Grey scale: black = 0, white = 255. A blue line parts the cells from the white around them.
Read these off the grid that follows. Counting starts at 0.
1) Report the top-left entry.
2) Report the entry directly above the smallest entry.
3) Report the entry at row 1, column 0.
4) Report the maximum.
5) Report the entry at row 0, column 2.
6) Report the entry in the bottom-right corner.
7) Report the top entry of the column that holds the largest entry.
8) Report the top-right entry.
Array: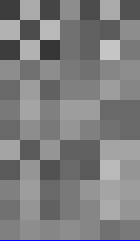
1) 61
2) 185
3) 178
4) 197
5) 69
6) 121
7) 170
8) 82
